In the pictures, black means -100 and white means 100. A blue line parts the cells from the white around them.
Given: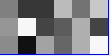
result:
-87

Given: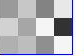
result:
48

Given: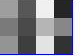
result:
-51

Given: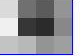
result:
44

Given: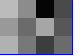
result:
-6

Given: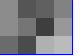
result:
-41

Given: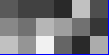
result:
17

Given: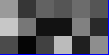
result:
-96
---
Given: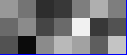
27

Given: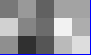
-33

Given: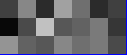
-13

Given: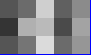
72

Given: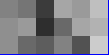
2

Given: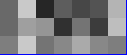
33

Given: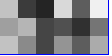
16

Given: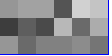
1
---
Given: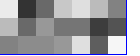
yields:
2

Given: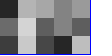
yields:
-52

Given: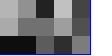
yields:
-89

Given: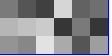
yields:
16

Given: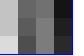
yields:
72

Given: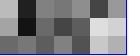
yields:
-17

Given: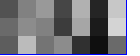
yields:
-27

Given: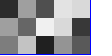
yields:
-2
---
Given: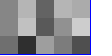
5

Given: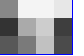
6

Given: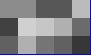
10

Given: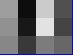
24

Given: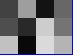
-48

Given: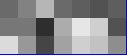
-17
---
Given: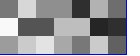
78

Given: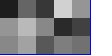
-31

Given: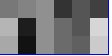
13

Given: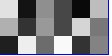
-15

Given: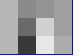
81

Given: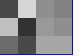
30

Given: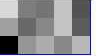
35

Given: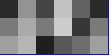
-76
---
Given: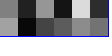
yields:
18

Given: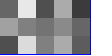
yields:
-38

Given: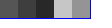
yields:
-69

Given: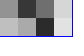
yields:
-13

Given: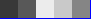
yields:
85

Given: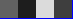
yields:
72

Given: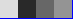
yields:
-19

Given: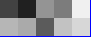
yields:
16

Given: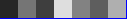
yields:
-51
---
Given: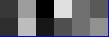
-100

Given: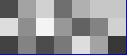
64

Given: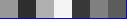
37

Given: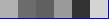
-25

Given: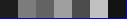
-22

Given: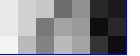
56

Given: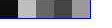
-20

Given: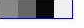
-93

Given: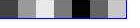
83

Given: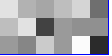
30
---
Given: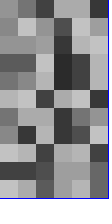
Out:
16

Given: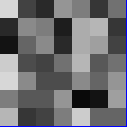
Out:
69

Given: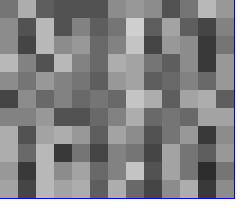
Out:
-8

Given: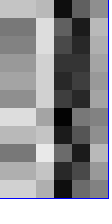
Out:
54

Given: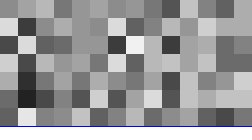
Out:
10

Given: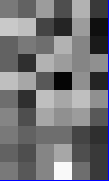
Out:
-5

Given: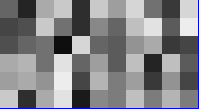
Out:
-21

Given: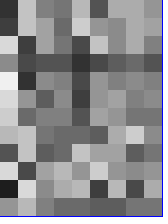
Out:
-61

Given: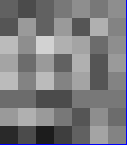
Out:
-24
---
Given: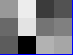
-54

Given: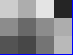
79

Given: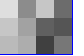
55

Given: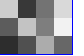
-10

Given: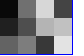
69

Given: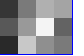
38

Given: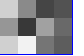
-46

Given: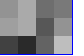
-14
